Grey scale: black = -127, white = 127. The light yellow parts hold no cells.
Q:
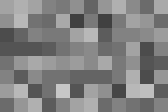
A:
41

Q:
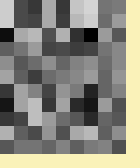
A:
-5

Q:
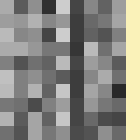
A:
29

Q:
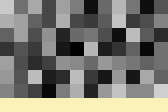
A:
-43

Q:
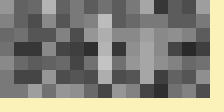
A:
30

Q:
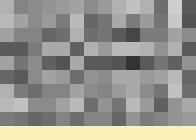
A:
-37
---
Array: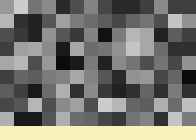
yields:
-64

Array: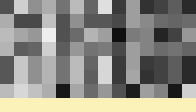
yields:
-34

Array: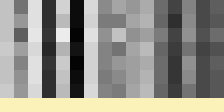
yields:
-54

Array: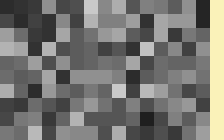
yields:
16

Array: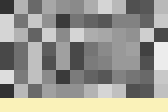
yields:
-40

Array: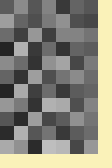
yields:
-27
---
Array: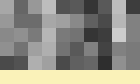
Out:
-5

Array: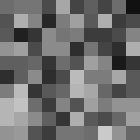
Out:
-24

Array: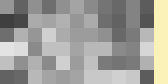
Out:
-35

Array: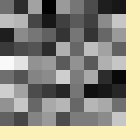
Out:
70

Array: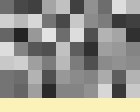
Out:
72

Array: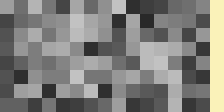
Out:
-52

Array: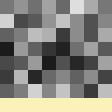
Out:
61
